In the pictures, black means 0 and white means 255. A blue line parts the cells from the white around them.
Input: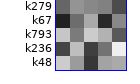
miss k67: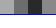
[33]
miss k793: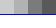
[198]
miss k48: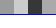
[163]
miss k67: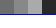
[33]

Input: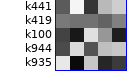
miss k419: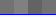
[121]
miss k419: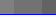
[121]
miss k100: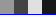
[30]
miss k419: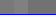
[99]

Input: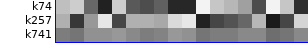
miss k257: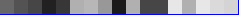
[168]
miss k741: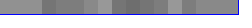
[131]

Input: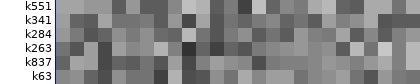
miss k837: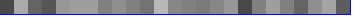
[78]
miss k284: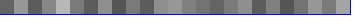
[107]

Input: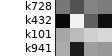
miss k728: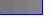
[82]
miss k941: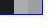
[152]
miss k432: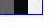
[15]
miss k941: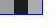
[152]
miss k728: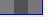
[131]
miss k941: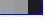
[172]
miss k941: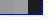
[172]

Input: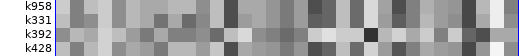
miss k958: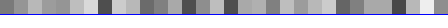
[162]
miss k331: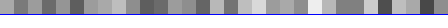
[136]
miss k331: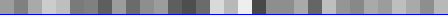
[115]
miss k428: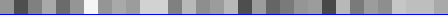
[86]
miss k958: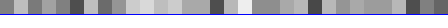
[176]
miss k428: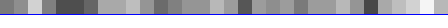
[198]

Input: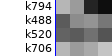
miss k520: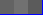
[84]
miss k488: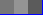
[140]

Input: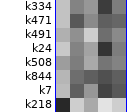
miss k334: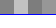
[60]
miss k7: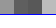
[67]
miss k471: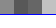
[95]
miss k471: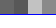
[95]
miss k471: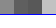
[102]
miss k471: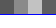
[102]
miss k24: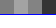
[200]

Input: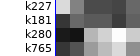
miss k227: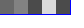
[69]
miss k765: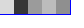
[83]
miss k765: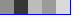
[83]
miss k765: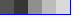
[155]
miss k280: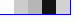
[26]
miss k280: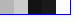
[210]
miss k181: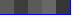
[97]

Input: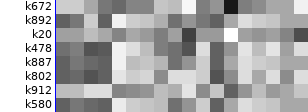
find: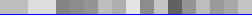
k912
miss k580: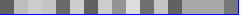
[235]
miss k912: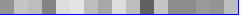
[175]
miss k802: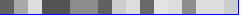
[213]
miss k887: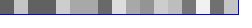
[181]
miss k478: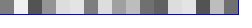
[90]

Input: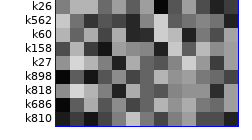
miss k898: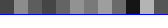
[7]
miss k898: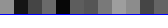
[180]
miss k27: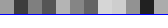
[152]
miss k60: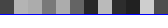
[164]
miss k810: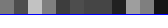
[27]

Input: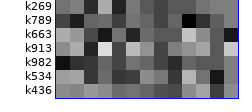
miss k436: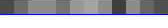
[132]
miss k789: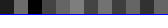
[95]
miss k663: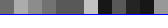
[74]
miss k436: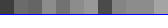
[80]

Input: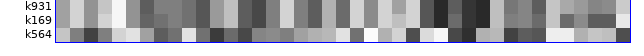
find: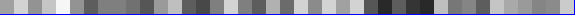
k931
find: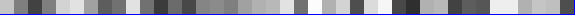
k564
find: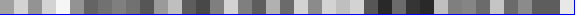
k169

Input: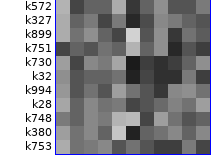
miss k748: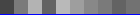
[84]
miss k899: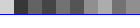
[92]
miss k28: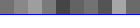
[130]
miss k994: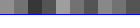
[151]
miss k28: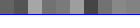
[106]
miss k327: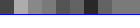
[76]

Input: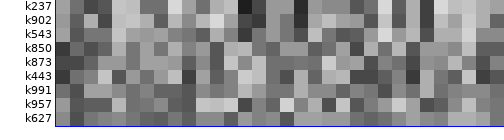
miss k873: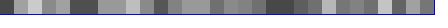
[145]
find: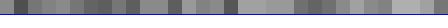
k627
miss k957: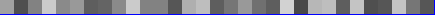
[124]
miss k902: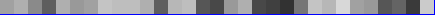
[167]
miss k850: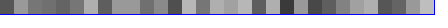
[106]

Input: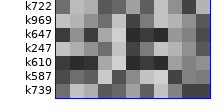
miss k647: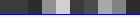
[152]
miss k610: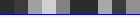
[51]
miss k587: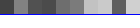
[138]
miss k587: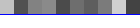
[202]
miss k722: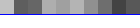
[187]

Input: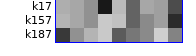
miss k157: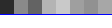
[193]
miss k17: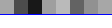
[174]

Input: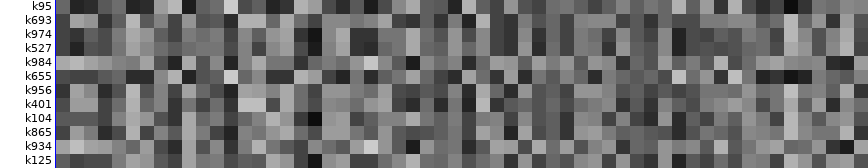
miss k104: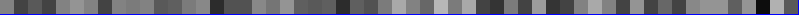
[59]
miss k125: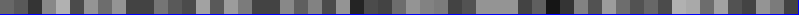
[142]

